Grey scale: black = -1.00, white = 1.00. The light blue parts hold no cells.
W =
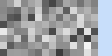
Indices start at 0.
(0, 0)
0.10
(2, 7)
0.33
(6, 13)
0.05
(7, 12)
0.76
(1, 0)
0.07
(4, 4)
0.65
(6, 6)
0.08
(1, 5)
0.59
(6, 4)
0.20
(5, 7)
0.55
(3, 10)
0.35
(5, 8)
0.15
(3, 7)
0.17
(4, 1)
0.37
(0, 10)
0.18
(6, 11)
0.14
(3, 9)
0.17
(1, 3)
0.31
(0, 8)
-0.13
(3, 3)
0.43
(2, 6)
0.07
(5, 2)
0.58
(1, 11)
0.27
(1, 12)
0.40
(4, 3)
0.05
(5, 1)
0.10
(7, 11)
0.17
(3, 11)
0.68
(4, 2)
0.03
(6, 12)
0.91
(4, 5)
0.34
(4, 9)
0.72
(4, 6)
0.17
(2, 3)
0.25

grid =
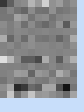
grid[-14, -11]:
-0.57
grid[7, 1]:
-0.01
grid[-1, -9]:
-0.11
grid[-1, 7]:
0.11
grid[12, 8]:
-0.37
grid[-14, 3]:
0.10
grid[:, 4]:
[0.42, 0.09, -0.08, 0.09, 0.00, 0.12, 0.11, 0.00, -0.27, 0.07, -0.21, 0.07, -0.17, 0.54]
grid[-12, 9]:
0.07
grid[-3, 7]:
0.10
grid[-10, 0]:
0.05
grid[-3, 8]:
-0.01
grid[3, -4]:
-0.04
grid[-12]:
[-0.07, -0.07, 0.27, 0.17, -0.08, 0.07, 0.10, -0.09, 0.03, 0.07, 0.08]
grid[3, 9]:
-0.29
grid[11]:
[-0.09, 0.04, -0.05, -0.09, 0.07, -0.03, -0.05, 0.10, -0.01, -0.02, 0.01]
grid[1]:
[-0.08, 0.04, -0.10, -0.20, 0.09, -0.10, -0.11, 0.13, -0.08, -0.04, 0.02]
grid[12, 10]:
-0.08
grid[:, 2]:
[0.05, -0.10, 0.27, 0.10, 0.07, 0.04, -0.02, 0.05, 0.10, 0.02, 0.23, -0.05, -0.68, -0.11]
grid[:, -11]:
[-0.57, -0.08, -0.07, 0.10, 0.05, 0.35, 0.03, 0.04, 0.75, 0.03, 0.01, -0.09, 0.11, 0.03]
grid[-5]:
[0.03, 0.01, 0.02, -0.01, 0.07, -0.03, -0.01, 0.06, -0.03, 0.01, 0.04]
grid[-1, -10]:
0.56
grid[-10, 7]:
0.02
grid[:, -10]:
[-0.25, 0.04, -0.07, -0.01, -0.01, -0.19, 0.08, -0.01, 0.44, 0.01, 0.04, 0.04, 0.30, 0.56]
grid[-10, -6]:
0.03
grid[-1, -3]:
0.02
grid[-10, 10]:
0.05
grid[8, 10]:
0.37
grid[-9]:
[0.35, -0.19, 0.04, -0.15, 0.12, -0.07, -0.09, -0.02, -0.21, -0.04, 0.33]
